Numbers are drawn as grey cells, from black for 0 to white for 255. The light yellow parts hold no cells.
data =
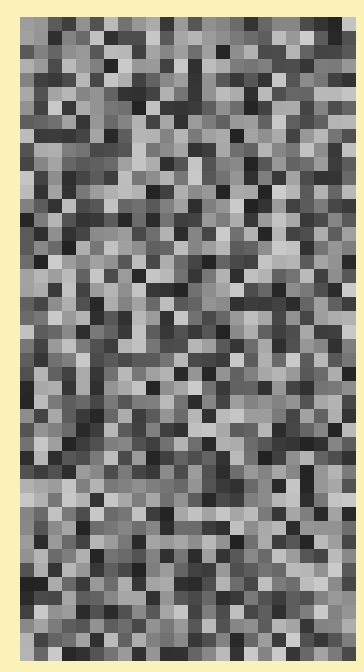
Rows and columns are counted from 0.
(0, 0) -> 157
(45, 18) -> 201
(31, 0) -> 45
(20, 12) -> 99
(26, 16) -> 99
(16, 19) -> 194
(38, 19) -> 156
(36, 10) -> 45
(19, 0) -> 161
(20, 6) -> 173
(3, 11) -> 200
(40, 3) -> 104
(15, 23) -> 160
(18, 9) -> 197
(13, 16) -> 34
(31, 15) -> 185
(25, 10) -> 179
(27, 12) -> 44
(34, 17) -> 139
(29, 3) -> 107
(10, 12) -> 197
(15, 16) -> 178
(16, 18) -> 201
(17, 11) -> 107
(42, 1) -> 201
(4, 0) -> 130
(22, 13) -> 86
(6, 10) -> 56
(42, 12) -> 66
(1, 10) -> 89
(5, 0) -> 168
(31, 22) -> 78
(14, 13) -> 152
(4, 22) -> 65
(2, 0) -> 89
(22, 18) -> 63
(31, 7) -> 74
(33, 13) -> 84
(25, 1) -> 181
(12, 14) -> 36

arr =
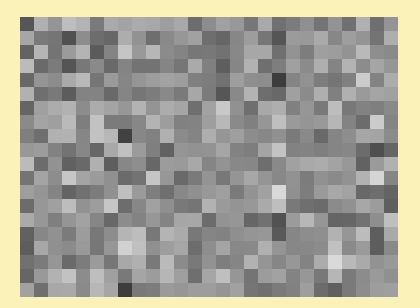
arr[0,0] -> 86
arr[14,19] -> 155
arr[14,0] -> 170
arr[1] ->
[166, 121, 117, 81, 141, 109, 103, 173, 146, 110, 137, 151, 161, 110, 102, 135, 157, 118, 85, 155, 153, 170, 135, 158, 148, 116, 174]
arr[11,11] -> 106
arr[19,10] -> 154
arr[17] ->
[113, 123, 150, 106, 124, 155, 118, 168, 176, 121, 186, 139, 121, 146, 126, 133, 178, 149, 134, 151, 131, 172, 218, 185, 170, 146, 153]
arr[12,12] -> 144
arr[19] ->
[161, 111, 168, 169, 138, 183, 166, 61, 121, 124, 154, 150, 157, 157, 149, 161, 117, 112, 123, 129, 158, 108, 96, 122, 141, 157, 159]
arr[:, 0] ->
[86, 166, 99, 187, 104, 177, 101, 138, 127, 152, 187, 116, 158, 108, 170, 97, 93, 113, 102, 161]
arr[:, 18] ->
[112, 85, 111, 126, 61, 104, 174, 191, 144, 195, 137, 136, 217, 190, 82, 89, 148, 134, 162, 123]
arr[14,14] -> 147
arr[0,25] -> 111
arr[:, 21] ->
[116, 170, 159, 175, 125, 175, 121, 153, 105, 127, 172, 145, 154, 107, 150, 143, 140, 172, 120, 108]
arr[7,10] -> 157
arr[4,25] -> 131
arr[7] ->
[138, 164, 159, 186, 126, 194, 123, 123, 135, 179, 157, 129, 131, 158, 184, 138, 128, 150, 191, 154, 149, 153, 182, 131, 108, 203, 133]
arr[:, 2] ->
[149, 117, 116, 123, 140, 121, 172, 159, 177, 130, 146, 141, 132, 160, 127, 145, 144, 150, 178, 168]
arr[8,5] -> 194
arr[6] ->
[101, 160, 172, 178, 140, 172, 163, 151, 179, 148, 172, 165, 111, 162, 200, 145, 111, 168, 174, 128, 150, 121, 189, 120, 130, 127, 137]
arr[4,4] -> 185
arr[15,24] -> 188
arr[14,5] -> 134
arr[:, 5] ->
[122, 109, 91, 138, 118, 131, 172, 194, 194, 103, 176, 155, 124, 157, 134, 120, 119, 155, 190, 183]
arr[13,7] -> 109
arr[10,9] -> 103
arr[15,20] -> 141
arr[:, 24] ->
[176, 148, 185, 140, 203, 154, 130, 108, 166, 108, 98, 178, 104, 167, 114, 188, 154, 170, 140, 141]
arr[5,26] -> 161
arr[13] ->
[108, 151, 160, 189, 146, 157, 198, 109, 135, 161, 143, 121, 117, 178, 154, 148, 152, 170, 190, 121, 111, 107, 139, 145, 167, 156, 95]
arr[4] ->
[104, 148, 140, 170, 185, 118, 154, 134, 149, 157, 162, 157, 128, 125, 113, 158, 143, 141, 61, 132, 145, 125, 117, 128, 203, 131, 172]

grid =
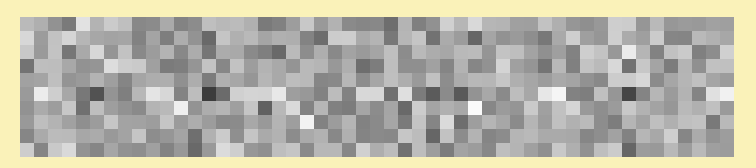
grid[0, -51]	186
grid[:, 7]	[191, 165, 194, 205, 133, 127, 146, 163, 163, 146]
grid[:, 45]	[185, 203, 130, 164, 139, 182, 163, 191, 168, 153]
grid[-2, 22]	136
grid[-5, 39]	130
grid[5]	[154, 236, 206, 167, 120, 82, 148, 127, 183, 228, 215, 131, 189, 60, 107, 208, 212, 211, 232, 158, 152, 130, 188, 130, 216, 215, 112, 223, 124, 91, 139, 89, 147, 168, 138, 189, 167, 231, 245, 130, 126, 192, 150, 69, 132, 182, 155, 179, 132, 224, 241]
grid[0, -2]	161
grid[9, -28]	135
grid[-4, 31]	168
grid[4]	[161, 164, 191, 148, 154, 179, 159, 133, 165, 173, 174, 144, 173, 124, 176, 167, 150, 182, 169, 189, 185, 134, 137, 183, 141, 166, 191, 174, 154, 193, 141, 172, 184, 182, 198, 175, 166, 156, 169, 164, 146, 137, 204, 203, 215, 139, 166, 181, 192, 165, 156]
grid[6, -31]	131
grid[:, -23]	[128, 197, 185, 143, 154, 124, 204, 196, 188, 189]
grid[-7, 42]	216
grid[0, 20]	200
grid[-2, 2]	187
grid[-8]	[200, 154, 195, 118, 169, 215, 149, 194, 137, 156, 179, 136, 172, 118, 172, 169, 138, 127, 105, 186, 141, 174, 137, 163, 154, 165, 191, 140, 185, 172, 167, 185, 187, 149, 195, 190, 163, 144, 159, 130, 206, 195, 152, 235, 181, 130, 193, 202, 128, 141, 208]
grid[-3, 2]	179
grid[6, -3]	176
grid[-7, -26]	125
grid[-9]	[215, 156, 194, 213, 182, 167, 163, 165, 130, 164, 126, 173, 147, 105, 197, 176, 185, 165, 176, 174, 131, 109, 204, 205, 170, 180, 120, 182, 197, 114, 171, 156, 102, 165, 146, 154, 142, 120, 169, 206, 159, 150, 207, 171, 159, 203, 134, 133, 185, 177, 167]
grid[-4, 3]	199
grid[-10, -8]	204
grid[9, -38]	153
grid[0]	[186, 175, 146, 122, 226, 179, 203, 191, 136, 139, 170, 131, 140, 191, 184, 187, 176, 122, 129, 157, 200, 153, 178, 138, 134, 136, 110, 180, 128, 145, 208, 182, 217, 182, 180, 160, 159, 194, 175, 150, 143, 152, 206, 204, 150, 185, 151, 155, 153, 161, 159]
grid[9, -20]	163
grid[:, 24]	[134, 170, 154, 110, 141, 216, 165, 130, 132, 208]
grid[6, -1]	154

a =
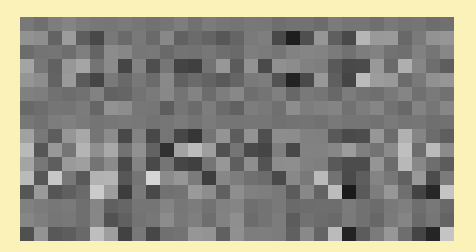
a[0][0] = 120
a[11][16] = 112
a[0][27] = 115
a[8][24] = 77
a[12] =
[86, 154, 85, 95, 106, 203, 157, 61, 122, 73, 113, 115, 154, 141, 96, 142, 128, 126, 121, 91, 136, 99, 188, 27, 90, 125, 151, 111, 67, 39, 196]
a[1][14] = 87
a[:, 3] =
[132, 156, 110, 151, 154, 109, 116, 128, 150, 117, 154, 120, 95, 122, 120, 93]
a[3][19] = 140
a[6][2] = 117
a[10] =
[164, 119, 94, 154, 159, 116, 139, 73, 132, 73, 117, 70, 64, 117, 151, 94, 142, 83, 141, 142, 129, 127, 89, 76, 76, 149, 108, 184, 136, 110, 92]
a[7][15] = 117
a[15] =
[80, 147, 88, 93, 105, 190, 158, 66, 120, 71, 112, 115, 150, 147, 96, 144, 125, 126, 124, 96, 137, 100, 187, 35, 92, 123, 151, 110, 69, 37, 196]
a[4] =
[149, 141, 99, 154, 91, 69, 121, 105, 120, 107, 137, 97, 107, 99, 89, 101, 122, 125, 83, 35, 74, 152, 95, 69, 187, 156, 153, 107, 121, 145, 150]
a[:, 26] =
[121, 154, 114, 106, 153, 121, 114, 122, 108, 139, 108, 119, 151, 121, 122, 151]
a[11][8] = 117
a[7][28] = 118
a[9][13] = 158
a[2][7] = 135
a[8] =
[161, 120, 93, 150, 168, 117, 140, 72, 131, 72, 117, 71, 54, 116, 148, 93, 147, 79, 141, 140, 129, 128, 89, 74, 77, 151, 108, 177, 133, 108, 94]
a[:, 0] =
[120, 146, 108, 164, 149, 128, 104, 119, 161, 185, 164, 186, 86, 128, 134, 80]
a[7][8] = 120
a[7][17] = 118
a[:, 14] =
[118, 87, 110, 151, 89, 125, 107, 117, 148, 81, 151, 135, 96, 129, 130, 96]
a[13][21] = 110
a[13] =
[128, 123, 119, 122, 111, 134, 96, 102, 117, 117, 132, 119, 124, 114, 129, 133, 111, 115, 121, 106, 109, 110, 110, 123, 113, 108, 121, 127, 110, 120, 105]
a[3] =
[164, 119, 97, 151, 165, 116, 139, 69, 131, 78, 118, 68, 64, 115, 151, 91, 146, 74, 144, 140, 129, 126, 89, 73, 75, 153, 106, 175, 134, 110, 94]
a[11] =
[186, 87, 199, 120, 89, 178, 180, 87, 117, 213, 139, 150, 123, 62, 135, 125, 112, 108, 73, 136, 121, 186, 114, 74, 94, 132, 119, 97, 153, 76, 123]
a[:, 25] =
[111, 153, 130, 153, 156, 111, 134, 114, 151, 115, 149, 132, 125, 108, 103, 123]
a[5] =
[128, 126, 113, 109, 113, 130, 98, 101, 115, 122, 136, 116, 131, 108, 125, 136, 110, 116, 128, 103, 121, 117, 104, 124, 114, 111, 121, 133, 112, 122, 113]
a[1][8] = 121
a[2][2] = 117
